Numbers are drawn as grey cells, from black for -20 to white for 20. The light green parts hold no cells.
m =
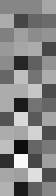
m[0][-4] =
1
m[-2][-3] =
5
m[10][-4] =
10
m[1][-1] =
-3
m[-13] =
[7, -9, -4, -3]
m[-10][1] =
-14
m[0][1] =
1
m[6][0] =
7
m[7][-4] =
7
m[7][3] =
-4
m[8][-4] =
-7
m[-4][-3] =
-18
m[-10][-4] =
2

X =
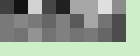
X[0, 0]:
-10
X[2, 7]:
-4
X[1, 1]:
1
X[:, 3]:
[-9, -4, -2]
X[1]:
[-1, 1, -1, -4, 0, -6, 6, -2, -8]
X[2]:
[-1, -2, 3, -2, 0, -2, -1, -4, -8]
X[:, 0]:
[-10, -1, -1]
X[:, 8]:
[2, -8, -8]

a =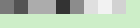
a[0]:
-1
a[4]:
-12
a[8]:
13
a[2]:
7

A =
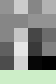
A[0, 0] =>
3
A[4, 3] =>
-20
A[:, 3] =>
[8, 3, -3, 0, -20]
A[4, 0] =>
-8
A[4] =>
[-8, 13, -19, -20]
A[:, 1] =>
[12, 1, 11, 16, 13]

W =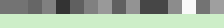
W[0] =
-2
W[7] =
4
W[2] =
-4
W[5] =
-5

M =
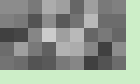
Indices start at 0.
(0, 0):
2
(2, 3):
12
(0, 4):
5
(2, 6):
-4
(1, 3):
2
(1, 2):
-7
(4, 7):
-7
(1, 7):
-3
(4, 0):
-2
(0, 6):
5
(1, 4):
-6
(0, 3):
7
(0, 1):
2
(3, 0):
-3

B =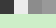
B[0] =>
-11
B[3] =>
4
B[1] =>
17

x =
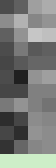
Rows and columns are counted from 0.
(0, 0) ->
-8
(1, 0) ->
2
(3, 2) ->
-6
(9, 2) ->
3
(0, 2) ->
5
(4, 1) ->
-6
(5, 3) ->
5
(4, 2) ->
-4
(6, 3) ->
0
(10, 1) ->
-4
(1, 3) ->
3
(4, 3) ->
-4
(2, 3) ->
10

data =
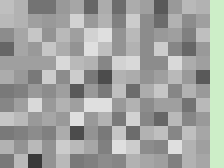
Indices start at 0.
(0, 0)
10
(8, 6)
4
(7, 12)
5
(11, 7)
2
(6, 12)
1
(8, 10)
1
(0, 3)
-2
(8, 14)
4
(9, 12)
1
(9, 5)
-8
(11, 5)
-1
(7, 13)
-2
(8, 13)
1
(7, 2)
14
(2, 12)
5
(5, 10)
3
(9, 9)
-3
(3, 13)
-4
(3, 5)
3
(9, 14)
6
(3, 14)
4
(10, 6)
6
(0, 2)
-2
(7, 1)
5
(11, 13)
8
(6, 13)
8
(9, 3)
0
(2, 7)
15
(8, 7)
8
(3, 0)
-4
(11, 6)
0
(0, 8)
-3
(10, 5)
9

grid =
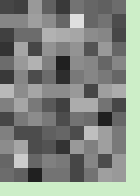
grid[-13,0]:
-9
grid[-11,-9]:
-10
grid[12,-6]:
-2
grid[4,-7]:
8
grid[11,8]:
4
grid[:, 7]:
[-5, -2, 1, 4, -4, -1, 5, -2, -15, 5, 5, -8, 5]
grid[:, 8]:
[-3, -8, -9, -4, 1, -4, 7, -9, -4, -1, -1, 4, 4]
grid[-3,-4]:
4
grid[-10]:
[-12, 6, -9, 3, 0, 3, -7, 4, -4]
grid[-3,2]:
-8
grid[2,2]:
-3
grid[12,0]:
-3
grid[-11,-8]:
-3
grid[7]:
[0, 6, -1, -6, -10, 7, 7, -2, -9]
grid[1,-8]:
1
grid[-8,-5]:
-13
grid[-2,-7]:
-4
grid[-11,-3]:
2
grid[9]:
[0, -8, -8, -5, -4, -8, 10, 5, -1]
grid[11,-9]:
-4
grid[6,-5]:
2
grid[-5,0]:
-9
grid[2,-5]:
7
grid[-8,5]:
-1
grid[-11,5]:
6
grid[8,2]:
2
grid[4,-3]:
1
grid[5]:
[-11, 1, -8, -3, -13, -1, 1, -1, -4]

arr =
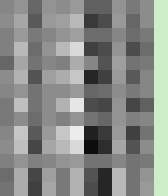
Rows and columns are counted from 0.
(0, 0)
1
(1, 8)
4
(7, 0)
-1
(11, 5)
4
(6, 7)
-3
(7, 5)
16
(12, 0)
-3
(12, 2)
-9
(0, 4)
2
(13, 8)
9
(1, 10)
2
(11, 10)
-1
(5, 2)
-7
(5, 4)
7
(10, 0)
2
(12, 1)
7
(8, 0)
-1
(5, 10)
1
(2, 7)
-3
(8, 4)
0
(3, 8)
3
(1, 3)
4
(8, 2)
-3
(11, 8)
1
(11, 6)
-2
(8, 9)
0
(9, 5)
17
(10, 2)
-9
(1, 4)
5
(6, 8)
2
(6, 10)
1
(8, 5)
3
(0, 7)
-5
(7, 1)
10
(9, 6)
-15
